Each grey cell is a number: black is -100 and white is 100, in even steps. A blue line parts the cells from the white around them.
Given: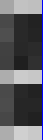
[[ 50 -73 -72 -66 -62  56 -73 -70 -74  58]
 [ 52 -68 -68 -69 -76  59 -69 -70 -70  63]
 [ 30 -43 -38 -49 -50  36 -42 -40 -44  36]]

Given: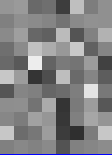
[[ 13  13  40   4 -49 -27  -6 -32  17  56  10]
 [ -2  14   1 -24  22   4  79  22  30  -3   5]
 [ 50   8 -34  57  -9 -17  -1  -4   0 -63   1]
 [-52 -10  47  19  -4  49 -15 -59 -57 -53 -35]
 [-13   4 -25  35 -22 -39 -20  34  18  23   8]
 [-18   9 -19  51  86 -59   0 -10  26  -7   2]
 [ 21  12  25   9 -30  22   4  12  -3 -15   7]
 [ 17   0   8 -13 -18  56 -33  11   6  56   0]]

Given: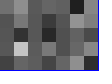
[[  5  -1 -42   6 -65]
 [-76  15 -23 -19  12]
 [-25 -34 -37 -37 -21]
 [-21 -54 -69  -5 -46]
 [-30 -32 -32 -29 -27]
 [ 11  -6 -61  54 -21]
 [-12 -35 -33 -32 -48]]

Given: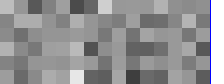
[[ 13  -5  22 -31  18 -28]
 [  9  41  -7  32  -3  18]
 [ 13   5  20  20  20  28]
 [ 40 -14  18 -13  12 -22]
 [ 19 -16  29 -25  21 -17]
 [ 20  25 -10 -23  -7 -51]
 [ 19  -2  24  20  22  30]
 [ 62   6  -6  11 -10 -26]
 [-21  17  17 -36  20 -22]
 [-41  37  21  46  29  81]
 [ 25   1  17  26  15  27]
 [  1  15  17  25  18  35]
 [-31  36  11  -6  17   8]
 [ 18  36 -12   8  -7 -17]
 [ 48   4   9  40   3  23]]

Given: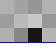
[[ 39  19  41]
 [ 17  57 -83]
 [ 28  46   6]
 [ 39  23  37]]

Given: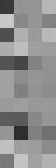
[[ 43   1  45  23  15  14  10  20  18 -11   9  40]
 [ 17  17  21  25   3  17  15  19   7   0  22  26]
 [ 16   7  38  48 -46  11   1  24 -30 -65  25  54]
 [-55  56 -39  35 -35  26  26  21 -28  17  50  -5]]

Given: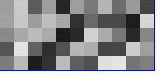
[[-46  68   6  25   0]
 [ 21 -77 -69  60  -9]
 [-15 -43  -6 -45  79]
 [ 42 -42  34 -46  76]
 [ -5 -18  64  36 -37]
 [ 24 -62 -69  42 -26]
 [-70  31 -78 -36  47]
 [ 24  49  33 -63 -60]
 [-29  22  47 -23 -78]
 [ 58  56  32  77  44]
 [ 24  27   8 -33  -3]]
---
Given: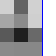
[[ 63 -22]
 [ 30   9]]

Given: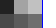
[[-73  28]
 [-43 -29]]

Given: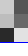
[[ 60 -33]
 [ 48 -18]]

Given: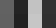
[[-23 -72]
 [-24 -74]]

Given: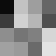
[[-91  52]
 [-54  64]]

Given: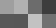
[[ 25  39]
 [-31 -32]]

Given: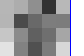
[[ 43  36]
 [ 42 -41]]

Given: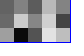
[[-22   2]
 [-18  59]]

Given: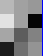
[[44 26]
 [77 26]]
